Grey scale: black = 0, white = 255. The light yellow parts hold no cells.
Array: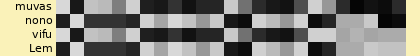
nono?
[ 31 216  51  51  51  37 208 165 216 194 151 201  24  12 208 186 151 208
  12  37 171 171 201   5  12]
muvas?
[216  24 194 186 126 208  31  24  51  18  37  37 201 113  43  24  18  78
 208 151  43   5  18  12  43]
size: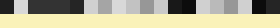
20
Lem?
[ 31 216  51  51  51  37 208 165 216 194 151 201  24  12 208 186 151 208
  12  37 171 171 201 194 194]

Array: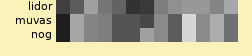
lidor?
[ 64  91 160 118  99  50  57 126 144 152 152 132 166]
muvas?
[ 30 166 132 126  84  84  71 138  91 214 138 173 112]
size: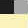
2
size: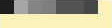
7
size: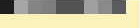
9

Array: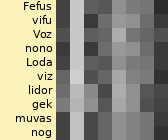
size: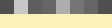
8
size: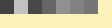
7
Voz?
[ 80 200  94 101 173 117 101  80]
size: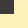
1

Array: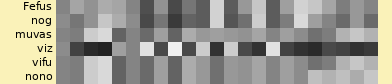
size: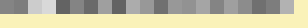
21
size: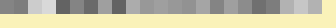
23

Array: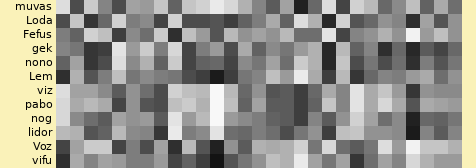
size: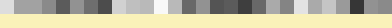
28
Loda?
[ 76 197  54 104 209 125 138  68 209  76  76  84  62  98 125 170  98 221
 177  40 209  84 104 146 132  47 162  84 146]
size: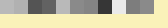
11
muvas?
[221  76 203 132  76 162 154 197  98 197 209 234 215 177 132  91 162  33
 104 221  68 209 185 104 138 191  98 170 110]

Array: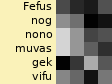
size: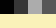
4
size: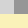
2
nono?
[212 150  68  81]

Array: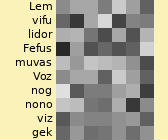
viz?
[ 89 139 131 131 145 152  97]
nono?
[196 188 117 110 174  56 139]

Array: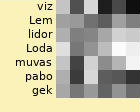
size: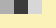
3
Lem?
[160 153 113  93 160 127]

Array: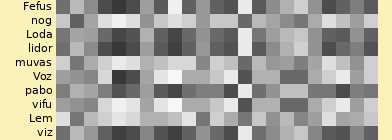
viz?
[111 185 152  97  64  76 134  83  64  97 146 105  76 234 111 140 177 199
 134  90  83 134  97]
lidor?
[111 185 140  76  56  76 158  90  64  97 152  97  83 234  90 140 177 207
 146  76 105 126  83]
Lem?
[222 118 185 207 228 215 177 177 192 228 118 207 171 118 199 146 185 134
 158 222 164 171 199]
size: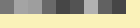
9

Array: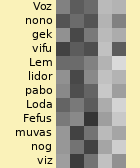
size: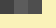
3
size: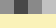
4
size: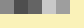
5
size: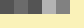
5
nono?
[ 84 107  84 179 129]
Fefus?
[121 137  53 158 200]

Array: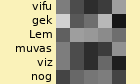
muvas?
[125  76  45  60 145]
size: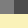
2
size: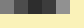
5
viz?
[125  76  45 104  30]

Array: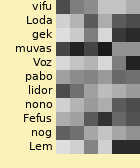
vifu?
[ 76 126 140 195 195 173]
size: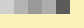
5
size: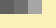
3
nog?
[ 97 112 166 195 166 146]
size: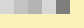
5

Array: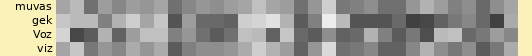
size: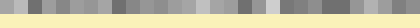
30
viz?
[165 198 120 150 135 171 150 171  91 128 142 142 150 171 206 178 157  98
 150 218 112 120 135  98  98 135 178 142 120 142  91 120 171]
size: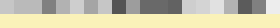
20
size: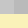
2
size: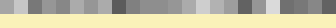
24

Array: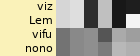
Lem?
[214 222  45 192  24 244]
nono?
[115 137 143 123 184 176]
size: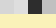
4
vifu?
[115 137 143  85 170 158]
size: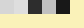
5

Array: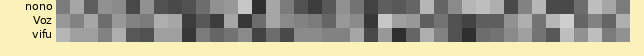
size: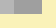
3
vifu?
[182 159 159 130 174  88  81 159 159  55 123 101 115 138  67 109  73 138
 138 130 130 166  73 152  47 101 174 130  81  47 109 115 138 159 115  88
 190 145 190 123 145]
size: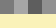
4
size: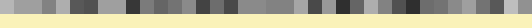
38
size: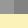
2

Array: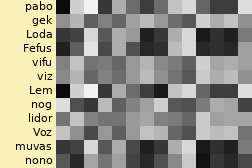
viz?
[137 181 101 129 108 152 187 144 115  87 201 173 187 144]

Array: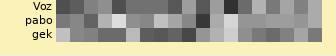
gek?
[192 135 129 107 107 186  93  87  99  72 149 178 206 143 121 107 129 165
 121]
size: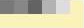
5
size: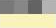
4

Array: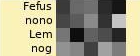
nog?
[146 132  64 161 124]
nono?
[ 70  91 138  50 196]
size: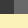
2

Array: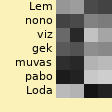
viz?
[105  40 194 165]
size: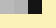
3

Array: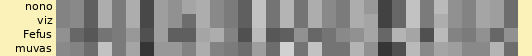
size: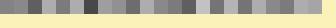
23
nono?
[131 137  95 173 123 173  72 158 145 165 173 137 123  95 194 116 180 116
 173 137 123 173 152  66 103 194 123 186 145 131 165 158 109]
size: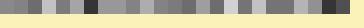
25

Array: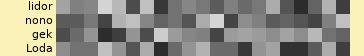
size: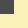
1
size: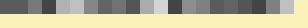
21

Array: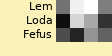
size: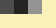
3
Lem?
[114 240 255 126]
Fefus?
[ 77  36 147  98]

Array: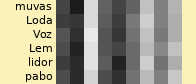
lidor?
[ 61  42 225  92  34 106 205 114 173]
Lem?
[ 77  34 225  84  69 106 186 136 193]
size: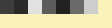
7
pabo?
[ 77  42 211  77  48 114 186 128 199]

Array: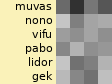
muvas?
[106  49 119  86]
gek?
[185 135 113 191]
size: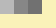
3
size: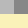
2

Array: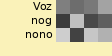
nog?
[ 59 191  73  95]
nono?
[206  66 198 177]
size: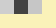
3
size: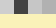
4
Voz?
[127 109 121 163]
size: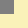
1

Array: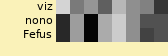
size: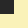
1
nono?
[ 40 157   5 171 204 143  81  81]
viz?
[212 122 149  95 183 143 129  54]
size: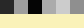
6
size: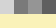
4
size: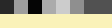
8

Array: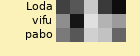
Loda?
[ 65  87 201  58  13]
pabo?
[122  87 208 194 101]
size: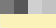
4

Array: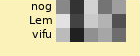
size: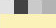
4
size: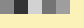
5
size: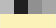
4
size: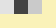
3
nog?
[136  51 210 116 158]
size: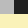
2
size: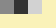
3

